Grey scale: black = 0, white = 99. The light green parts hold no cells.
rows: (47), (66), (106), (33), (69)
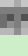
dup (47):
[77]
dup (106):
[32]
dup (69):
[71]
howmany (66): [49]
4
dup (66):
[49]

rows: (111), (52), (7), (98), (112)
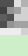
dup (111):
[31]
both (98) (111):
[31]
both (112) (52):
[81]
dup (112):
[92]
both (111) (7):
[31]

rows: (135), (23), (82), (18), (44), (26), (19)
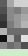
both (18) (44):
[70]
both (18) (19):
[48]
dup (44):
[42]

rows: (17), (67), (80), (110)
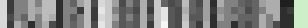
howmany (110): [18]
6
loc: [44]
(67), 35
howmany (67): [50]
7
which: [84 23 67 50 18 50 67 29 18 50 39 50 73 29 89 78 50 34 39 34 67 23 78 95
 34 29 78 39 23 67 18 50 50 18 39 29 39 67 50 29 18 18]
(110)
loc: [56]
(67), 32

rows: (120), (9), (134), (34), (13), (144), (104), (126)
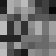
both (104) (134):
[35]
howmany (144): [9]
0
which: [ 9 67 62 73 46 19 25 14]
(120)

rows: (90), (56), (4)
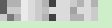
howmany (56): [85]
6
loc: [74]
(56), 7
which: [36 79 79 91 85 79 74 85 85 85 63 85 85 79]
(56)

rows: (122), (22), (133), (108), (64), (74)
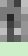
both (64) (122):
[74]
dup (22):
[47]
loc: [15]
(133), 2
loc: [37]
(74), 3
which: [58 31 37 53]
(74)
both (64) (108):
[58]
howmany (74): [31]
1

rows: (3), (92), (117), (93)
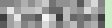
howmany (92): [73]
3
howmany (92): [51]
0

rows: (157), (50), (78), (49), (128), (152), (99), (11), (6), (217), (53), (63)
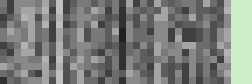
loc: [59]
(78), 7
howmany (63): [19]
2
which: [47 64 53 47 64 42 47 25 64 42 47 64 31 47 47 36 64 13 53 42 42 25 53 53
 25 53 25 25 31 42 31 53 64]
(128)
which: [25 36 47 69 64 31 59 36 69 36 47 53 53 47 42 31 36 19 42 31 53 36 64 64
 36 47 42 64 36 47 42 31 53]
(78)

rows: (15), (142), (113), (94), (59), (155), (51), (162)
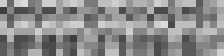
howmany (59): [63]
7
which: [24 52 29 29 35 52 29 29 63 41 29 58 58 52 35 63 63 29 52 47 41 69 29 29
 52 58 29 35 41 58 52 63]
(142)
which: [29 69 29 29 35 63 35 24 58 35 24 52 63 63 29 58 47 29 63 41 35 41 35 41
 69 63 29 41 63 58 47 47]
(155)

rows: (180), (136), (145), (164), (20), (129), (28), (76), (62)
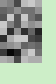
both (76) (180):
[78]
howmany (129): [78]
2
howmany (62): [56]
0
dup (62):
[67]
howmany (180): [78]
1
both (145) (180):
[78]

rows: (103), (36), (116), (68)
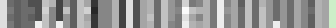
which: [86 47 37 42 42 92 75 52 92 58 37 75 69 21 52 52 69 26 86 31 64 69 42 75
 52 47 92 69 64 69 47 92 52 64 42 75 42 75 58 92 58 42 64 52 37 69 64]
(68)
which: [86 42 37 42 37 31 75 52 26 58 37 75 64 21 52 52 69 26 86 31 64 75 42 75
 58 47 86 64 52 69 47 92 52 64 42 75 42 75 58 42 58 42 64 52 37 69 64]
(116)

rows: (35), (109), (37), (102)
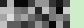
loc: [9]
(35), 9
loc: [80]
(109), 10

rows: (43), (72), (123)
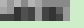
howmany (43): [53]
5
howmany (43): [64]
1
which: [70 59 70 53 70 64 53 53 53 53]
(43)
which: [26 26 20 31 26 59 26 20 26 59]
(123)
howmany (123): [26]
5

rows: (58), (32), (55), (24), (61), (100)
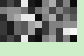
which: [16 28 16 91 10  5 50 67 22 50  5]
(58)
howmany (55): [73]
0
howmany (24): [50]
2

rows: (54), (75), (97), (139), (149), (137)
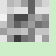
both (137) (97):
[56]
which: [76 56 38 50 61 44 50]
(139)
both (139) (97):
[56]
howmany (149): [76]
3
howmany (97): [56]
3
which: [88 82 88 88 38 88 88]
(75)
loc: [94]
(97), 1

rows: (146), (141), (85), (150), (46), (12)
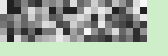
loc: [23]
(150), 21
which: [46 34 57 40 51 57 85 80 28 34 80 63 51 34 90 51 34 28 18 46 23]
(150)
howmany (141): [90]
4
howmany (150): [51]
3

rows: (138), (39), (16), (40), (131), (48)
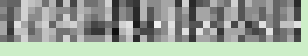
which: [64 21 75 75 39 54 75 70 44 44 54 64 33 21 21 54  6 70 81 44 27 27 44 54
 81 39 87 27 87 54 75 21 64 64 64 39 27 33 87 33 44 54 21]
(131)
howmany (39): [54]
12
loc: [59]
(16), 37
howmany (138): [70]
6
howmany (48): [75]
5
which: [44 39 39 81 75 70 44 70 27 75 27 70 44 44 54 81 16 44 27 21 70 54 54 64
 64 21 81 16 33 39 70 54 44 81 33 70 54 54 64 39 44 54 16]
(138)
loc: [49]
(16), 41

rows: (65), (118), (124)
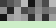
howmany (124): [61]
4
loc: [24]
(65), 1

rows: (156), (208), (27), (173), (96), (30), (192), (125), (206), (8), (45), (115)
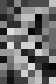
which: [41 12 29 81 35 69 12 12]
(45)
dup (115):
[23]
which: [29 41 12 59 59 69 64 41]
(208)
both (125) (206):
[69]
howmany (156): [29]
4

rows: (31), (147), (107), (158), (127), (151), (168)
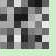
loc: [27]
(147), 3
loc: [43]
(127), 7

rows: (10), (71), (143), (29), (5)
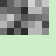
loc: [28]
(29), 7
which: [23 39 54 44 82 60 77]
(10)

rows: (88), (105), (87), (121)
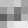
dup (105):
[59]
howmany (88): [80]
1
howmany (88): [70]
0
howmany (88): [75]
2
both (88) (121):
[64]

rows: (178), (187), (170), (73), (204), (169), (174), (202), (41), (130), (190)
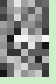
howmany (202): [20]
2
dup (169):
[95]

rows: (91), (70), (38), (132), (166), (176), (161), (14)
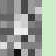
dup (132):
[50]
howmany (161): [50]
4

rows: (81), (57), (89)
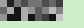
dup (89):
[8]
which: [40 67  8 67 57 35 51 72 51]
(57)

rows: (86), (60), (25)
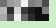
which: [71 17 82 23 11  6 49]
(60)
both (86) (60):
[49]

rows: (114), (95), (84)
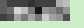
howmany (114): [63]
0
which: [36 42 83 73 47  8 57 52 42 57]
(95)
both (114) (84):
[25]
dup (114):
[25]
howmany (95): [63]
0
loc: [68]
(114), 9

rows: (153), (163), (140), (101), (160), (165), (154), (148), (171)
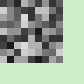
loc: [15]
(153), 3
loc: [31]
(140), 9
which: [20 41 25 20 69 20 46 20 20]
(165)
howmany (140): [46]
1
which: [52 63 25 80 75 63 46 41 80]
(148)

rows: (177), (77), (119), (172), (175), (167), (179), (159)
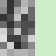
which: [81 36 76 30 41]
(175)
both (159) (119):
[76]
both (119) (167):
[25]
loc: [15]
(179), 3
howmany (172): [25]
0
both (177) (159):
[70]

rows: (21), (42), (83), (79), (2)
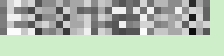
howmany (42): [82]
3
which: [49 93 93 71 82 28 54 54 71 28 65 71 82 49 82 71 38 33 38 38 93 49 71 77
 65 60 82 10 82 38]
(83)
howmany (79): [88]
0
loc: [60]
(83), 26
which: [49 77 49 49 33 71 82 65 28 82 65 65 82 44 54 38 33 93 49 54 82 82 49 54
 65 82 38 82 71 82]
(79)
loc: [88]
(42), 20

